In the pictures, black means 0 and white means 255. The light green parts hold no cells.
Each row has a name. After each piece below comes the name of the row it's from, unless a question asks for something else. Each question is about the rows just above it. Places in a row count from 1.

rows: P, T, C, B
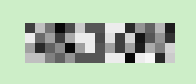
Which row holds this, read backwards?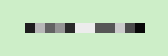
P
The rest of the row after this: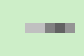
[ 86  86  86 236 236   8 236 246  41 203]
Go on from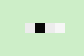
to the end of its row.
[ 41 203]
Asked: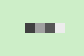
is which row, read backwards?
C
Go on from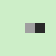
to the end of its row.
[ 98 138   8 160 236  86 160  63 160  29 171 129 212]
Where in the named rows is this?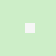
B, 13

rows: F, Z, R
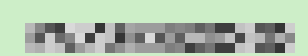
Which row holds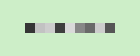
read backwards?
Z
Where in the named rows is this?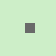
Z, 4
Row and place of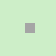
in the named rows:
F, 11
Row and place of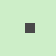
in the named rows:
Z, 22

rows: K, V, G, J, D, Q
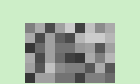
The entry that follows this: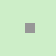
[160]
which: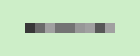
G
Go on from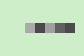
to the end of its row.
[182 204 204 182]
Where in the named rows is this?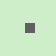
V, 4
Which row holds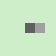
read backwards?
V

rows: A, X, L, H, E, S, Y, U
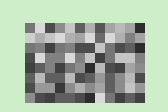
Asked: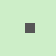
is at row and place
A, 8
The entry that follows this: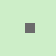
[217]
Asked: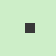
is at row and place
Y, 4
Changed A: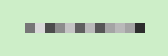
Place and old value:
7, [176]
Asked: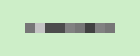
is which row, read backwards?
L
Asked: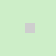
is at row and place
X, 1
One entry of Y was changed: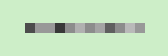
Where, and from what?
11, [196]

